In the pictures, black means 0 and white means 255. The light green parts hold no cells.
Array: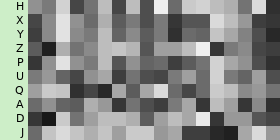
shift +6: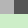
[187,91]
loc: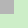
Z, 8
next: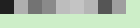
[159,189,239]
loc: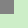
Y, 16
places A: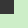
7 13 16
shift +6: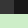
[60,30]
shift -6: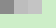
[132,183,190]

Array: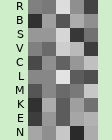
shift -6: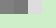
[122,115,215]
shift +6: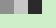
[149,205,48]

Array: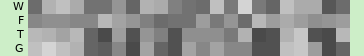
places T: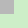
1 4 23
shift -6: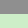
[137,137]
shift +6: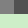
[134,87]
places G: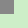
7 13 15 16
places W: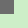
1 13 23

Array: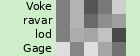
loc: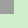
ravar, 5
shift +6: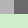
[186,112]
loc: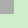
lod, 2

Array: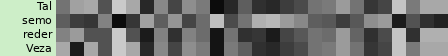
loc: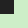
semo, 28
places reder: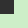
9 14 23 26
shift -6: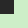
[34]
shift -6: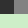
[42,124]
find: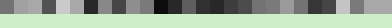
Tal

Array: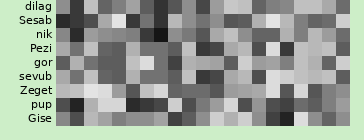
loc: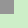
pup, 15
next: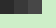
[206,78,121]
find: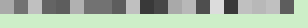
Pezi
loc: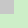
dilag, 13
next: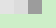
[86,192,214]
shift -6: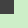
[59]

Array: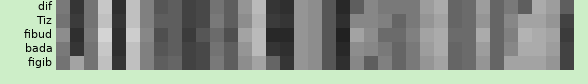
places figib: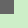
9 16 25 29 32
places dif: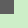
9 13 22 34 37

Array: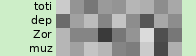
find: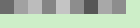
dep
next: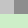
[86,168,141]
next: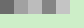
[141,86,168]
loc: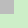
dep, 3
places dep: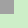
2
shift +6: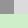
[154,225]

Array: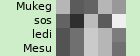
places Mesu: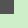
1
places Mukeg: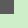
2

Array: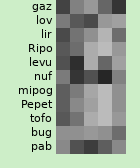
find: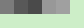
lov
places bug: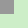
3
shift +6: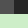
[87,44]
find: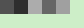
levu
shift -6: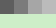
[88,117,160,181]
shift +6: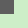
[100]
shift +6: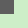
[100]

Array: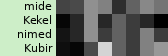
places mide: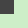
1
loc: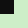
Kubir, 1
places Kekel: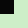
1
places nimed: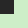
2
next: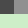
[129,46,98]

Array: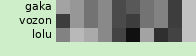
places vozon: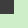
1 6 9
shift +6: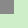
[143]
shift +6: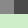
[143,80]

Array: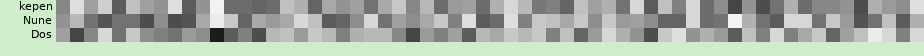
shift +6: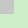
[205]
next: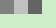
[154,215,176]
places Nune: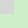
18 23 46 53 54
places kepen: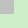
6 17 38 44
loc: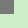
kepen, 35
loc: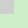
kepen, 4
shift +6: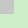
[205]

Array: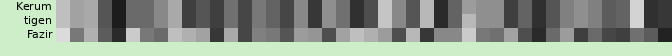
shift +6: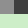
[149,69]
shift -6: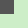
[79]
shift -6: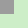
[150]
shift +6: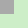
[175]

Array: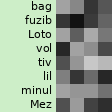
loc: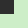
Mez, 4
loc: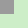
Mez, 2
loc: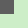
Loto, 2
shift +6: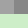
[168,141]
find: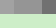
minul
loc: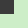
fuzib, 3

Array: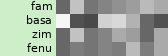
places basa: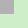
6
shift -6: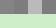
[126,119,180,119]
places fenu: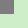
2 5 7
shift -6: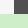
[240,75]
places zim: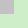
2

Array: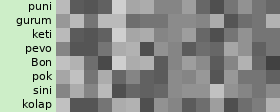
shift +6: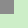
[145]
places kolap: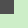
7 13
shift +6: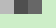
[192,85,109]
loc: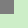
kolap, 15
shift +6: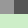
[158,91]
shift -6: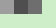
[152,73,104]
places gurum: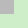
2 4 5

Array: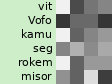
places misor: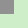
1
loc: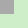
seg, 4
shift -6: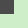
[69]
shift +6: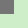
[123]
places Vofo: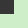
1 4

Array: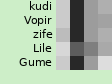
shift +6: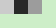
[209,46,162]
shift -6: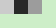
[197,34,150]
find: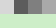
Lile

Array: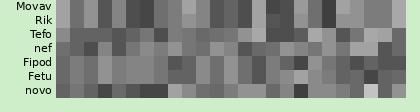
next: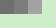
[132,85,99]
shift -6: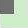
[105]
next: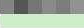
[118,111,146]
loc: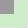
Movav, 18
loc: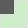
Tefo, 18

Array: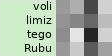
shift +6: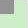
[153]
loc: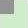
limiz, 1

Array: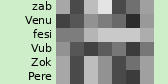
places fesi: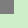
1 2
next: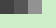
[125,105,44]
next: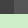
[146,125,105]
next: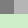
[201,201,201]
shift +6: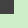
[72]

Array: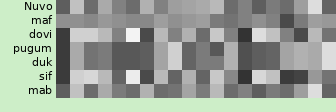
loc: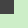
sif, 18
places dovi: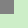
5 9 13 17
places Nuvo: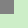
5 8 14
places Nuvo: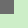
3 6 13 17
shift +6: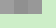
[164,150,158]
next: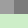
[115,129,144]

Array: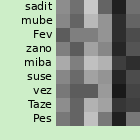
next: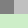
[178,62,46]
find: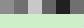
sadit
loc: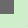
suse, 2
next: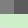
[162,135,38]
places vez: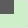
2 3

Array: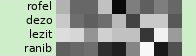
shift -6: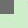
[104]
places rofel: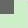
2 3 9
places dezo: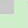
1 7 8
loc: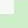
ranib, 7

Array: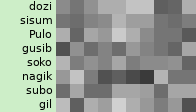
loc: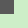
Pulo, 10
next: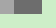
[166,166,158]
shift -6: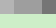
[174,152,152,111]
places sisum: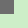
2 9
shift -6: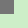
[111]
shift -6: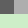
[89,168]
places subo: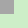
2 5 6 9 10

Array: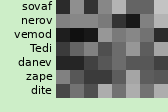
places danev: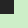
1 2
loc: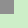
sovaf, 2
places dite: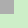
4 6 8
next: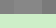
[51,24,129]
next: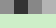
[100,100,195]
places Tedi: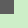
7
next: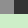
[135,180,100]

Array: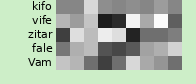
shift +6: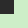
[49]
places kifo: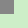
1 2 5 7 9
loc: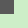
fale, 6
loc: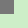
fale, 1
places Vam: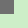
3 5 9
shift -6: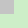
[190]

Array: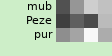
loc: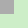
pur, 4
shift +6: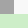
[170,254]
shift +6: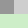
[156,212]
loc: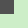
mub, 1

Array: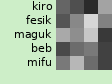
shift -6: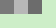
[115,177,102]
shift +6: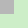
[189]
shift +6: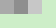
[175,148,205]

